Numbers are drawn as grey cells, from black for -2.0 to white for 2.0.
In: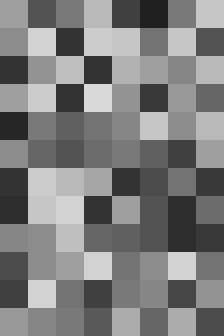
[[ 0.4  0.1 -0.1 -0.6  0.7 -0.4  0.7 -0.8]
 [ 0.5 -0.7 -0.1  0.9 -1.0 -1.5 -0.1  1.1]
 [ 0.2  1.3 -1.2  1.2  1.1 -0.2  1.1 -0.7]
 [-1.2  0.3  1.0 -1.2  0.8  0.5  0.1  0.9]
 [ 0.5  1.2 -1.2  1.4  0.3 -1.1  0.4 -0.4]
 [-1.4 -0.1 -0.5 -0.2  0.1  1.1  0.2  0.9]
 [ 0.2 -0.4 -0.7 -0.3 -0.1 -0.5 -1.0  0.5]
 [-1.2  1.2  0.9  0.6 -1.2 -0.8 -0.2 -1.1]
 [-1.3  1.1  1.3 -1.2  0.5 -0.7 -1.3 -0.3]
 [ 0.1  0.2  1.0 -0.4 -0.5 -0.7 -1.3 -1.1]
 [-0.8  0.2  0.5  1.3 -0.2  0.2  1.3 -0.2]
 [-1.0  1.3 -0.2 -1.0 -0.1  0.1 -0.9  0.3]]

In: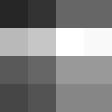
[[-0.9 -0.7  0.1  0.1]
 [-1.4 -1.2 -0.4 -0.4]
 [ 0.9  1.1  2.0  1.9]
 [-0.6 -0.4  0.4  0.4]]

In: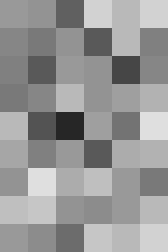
[[ 0.4  0.2 -0.3  1.1  0.9  1.3]
 [ 0.4  0.3 -0.5  1.3  0.9  1.3]
 [ 0.1 -0.1  0.3 -0.6  0.9  0.0]
 [ 0.0 -0.6  0.4  0.3 -0.9  0.1]
 [-0.1  0.1  0.9  0.3  0.5  0.8]
 [ 0.9 -0.7 -1.4  0.5 -0.2  1.5]
 [ 0.6  0.0  0.4 -0.6  0.7  0.8]
 [ 0.3  1.5  0.7  1.0  0.4 -0.1]
 [ 1.0  1.1  0.3  0.2  0.4  0.9]]

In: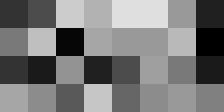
[[ 0.6  0.2 -0.6  1.1 -0.4  0.2  0.4  0.0]
 [-1.2 -0.8  1.2  0.8  1.5  1.5  0.4 -1.5]
 [-0.1  1.0 -1.9  0.6  0.4  0.4  0.9 -2.0]
 [-1.2 -1.6  0.3 -1.5 -0.8  0.5 -0.1 -1.6]]

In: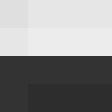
[[-1.2 -1.3 -1.3 -1.3]
 [ 1.5  1.6  1.6  1.6]
 [ 1.6  1.7  1.7  1.7]
 [-1.2 -1.2 -1.2 -1.2]]

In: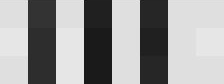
[[ 1.5 -1.3  1.6 -1.6  1.5 -1.4  1.5  1.5]
 [ 1.5 -1.2  1.5 -1.5  1.5 -1.4  1.5  1.5]
 [ 1.6 -1.3  1.6 -1.6  1.5 -1.5  1.5  1.6]]

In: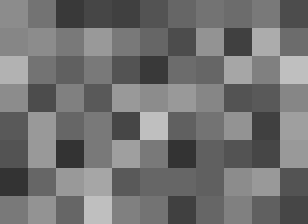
[[-0.1  0.3 -0.4  1.0  0.0 -0.2 -1.0 -0.4  0.0 -0.5 -0.9]
 [ 0.2 -0.2 -1.1 -0.9 -1.0 -0.7 -0.4 -0.2 -0.3 -0.1 -0.8]
 [ 0.1  0.2 -0.1  0.4 -0.1 -0.4 -0.8  0.3 -1.0  0.7 -0.3]
 [ 0.8 -0.2 -0.5 -0.1 -0.7 -1.1 -0.3 -0.4  0.6  0.0  1.0]
 [ 0.2 -0.8  0.0 -0.6  0.4  0.2  0.4  0.1 -0.7 -0.6  0.1]
 [-0.6  0.4 -0.4 -0.1 -0.9  1.0 -0.5 -0.2  0.3 -1.0  0.5]
 [-0.7  0.4 -1.2 -0.1  0.5 -0.1 -1.2 -0.5 -0.7 -0.9  0.4]
 [-1.2 -0.4  0.4  0.6 -0.6 -0.4 -0.4 -0.5  0.2  0.4 -0.7]]
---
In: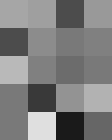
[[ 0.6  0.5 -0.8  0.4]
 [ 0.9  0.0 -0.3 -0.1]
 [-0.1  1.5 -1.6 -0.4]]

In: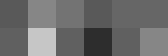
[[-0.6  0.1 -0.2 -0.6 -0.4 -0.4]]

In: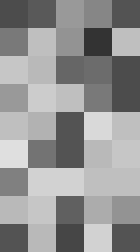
[[-0.8 -0.6  0.4  0.1 -0.7]
 [ 1.1  0.9 -0.4 -0.3 -0.8]
 [ 1.0  0.8 -0.7  1.4  1.0]
 [ 0.0  1.3  1.3  1.0  1.0]
 [-0.7  0.9 -0.9  1.3 -0.7]]

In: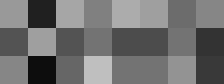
[[ 0.4 -1.5  0.6  0.0  0.7  0.5 -0.3  0.1]
 [ 0.1 -1.8 -0.4  1.0 -0.2 -0.2  0.3 -1.1]]

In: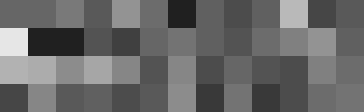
[[-0.4 -0.4 -0.1 -0.6  0.3 -0.3 -1.5 -0.5 -0.8 -0.5  0.9 -0.9 -0.6]
 [ 0.8  0.7  0.2  0.6  0.1 -0.7  0.1 -0.8 -0.4 -0.7 -0.8  0.0 -0.3]]

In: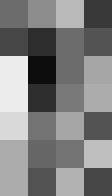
[[-0.3  0.2  0.9 -1.1]
 [ 1.7 -1.8 -0.3  0.6]
 [ 1.4 -0.2  0.6 -0.7]
 [ 0.7 -0.7  0.8 -0.9]]

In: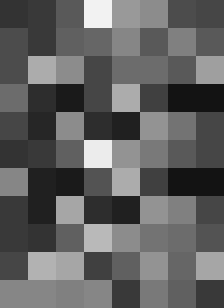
[[-1.2 -1.1 -0.6  1.8  0.4  0.2 -0.8 -0.9]
 [-0.8  0.7  0.2 -0.9 -0.3 -0.3 -0.6  0.5]
 [-0.9 -1.4  0.2 -1.3 -1.5  0.3 -0.2 -0.9]
 [ 0.1 -1.5 -1.6 -0.7  0.7 -1.0 -1.7 -1.7]
 [-1.1 -1.2 -0.5  0.9  0.2 -0.2 -0.3 -0.7]
 [ 0.1  0.1  0.0  0.1 -1.1 -0.1 -0.5 -1.1]]

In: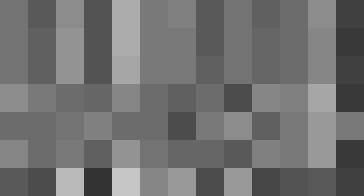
[[-0.2 -0.6  0.2 -0.7  0.7 -0.1  0.0 -0.6 -0.2 -0.5 -0.3  0.2 -1.0]
 [-0.2 -0.5  0.3 -0.7  0.6 -0.1 -0.1 -0.5 -0.2 -0.4 -0.3  0.1 -1.0]
 [-0.3 -0.3 -0.2  0.0 -0.3 -0.3 -0.8 -0.1  0.2 -0.5 -0.1  0.4 -0.1]
 [-0.6 -0.8  0.9 -1.2  1.1  0.1  0.4 -0.8  0.4 -0.9 -0.7 -0.6 -1.0]]
